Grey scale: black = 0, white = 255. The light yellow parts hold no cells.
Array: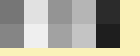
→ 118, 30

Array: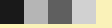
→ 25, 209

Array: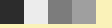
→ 44, 159

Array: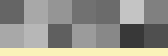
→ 101, 79

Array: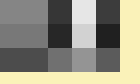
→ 133, 91

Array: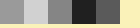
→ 154, 90

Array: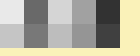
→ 233, 64

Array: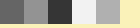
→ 101, 176
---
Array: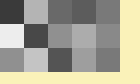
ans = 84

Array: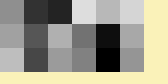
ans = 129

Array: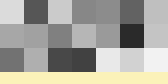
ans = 233

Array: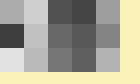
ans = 118

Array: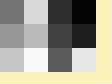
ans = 249

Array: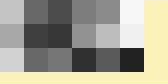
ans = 48
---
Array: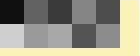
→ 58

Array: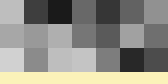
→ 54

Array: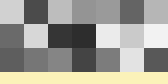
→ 154

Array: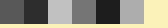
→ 117

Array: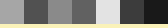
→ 227

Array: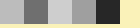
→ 206

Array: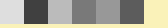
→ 121

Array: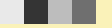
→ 52

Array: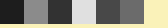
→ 224
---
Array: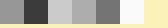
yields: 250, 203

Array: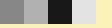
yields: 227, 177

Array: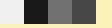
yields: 240, 113

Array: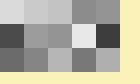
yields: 232, 218

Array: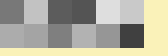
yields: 222, 201

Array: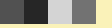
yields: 212, 114

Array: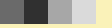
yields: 218, 167

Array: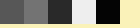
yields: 238, 115

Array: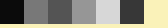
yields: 215, 150

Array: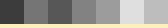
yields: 223, 189
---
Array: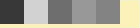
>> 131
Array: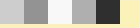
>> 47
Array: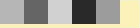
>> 156
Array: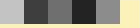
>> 140
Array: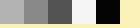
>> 4
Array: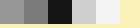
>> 243
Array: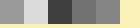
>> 134
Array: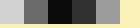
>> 156
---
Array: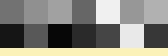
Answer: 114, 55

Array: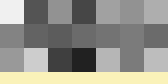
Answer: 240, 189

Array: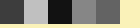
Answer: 61, 99

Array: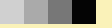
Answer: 208, 4

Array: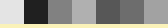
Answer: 228, 162

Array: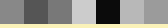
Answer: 136, 155

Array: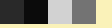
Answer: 41, 115

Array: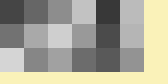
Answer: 69, 147
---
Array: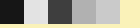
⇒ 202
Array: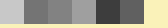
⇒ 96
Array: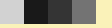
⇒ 115
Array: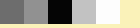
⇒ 253
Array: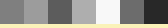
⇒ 40
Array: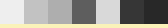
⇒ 40
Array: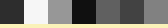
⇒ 129
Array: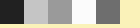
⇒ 110
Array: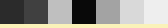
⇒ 238
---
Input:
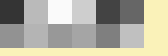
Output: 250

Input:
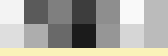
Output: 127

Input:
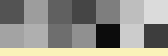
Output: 96

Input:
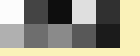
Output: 14

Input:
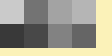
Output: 163

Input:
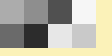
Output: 80
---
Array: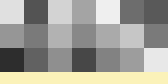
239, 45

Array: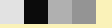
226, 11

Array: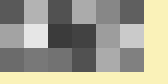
230, 59

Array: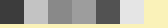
229, 60

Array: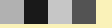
198, 25

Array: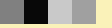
201, 8

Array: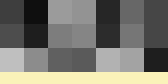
191, 15
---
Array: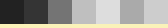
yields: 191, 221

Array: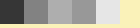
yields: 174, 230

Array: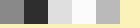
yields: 223, 251

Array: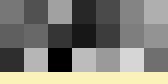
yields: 23, 214

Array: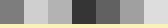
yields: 53, 220

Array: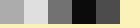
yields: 114, 223

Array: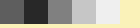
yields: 128, 239

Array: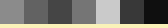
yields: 117, 202

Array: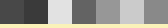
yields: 99, 226

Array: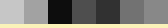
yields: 78, 198
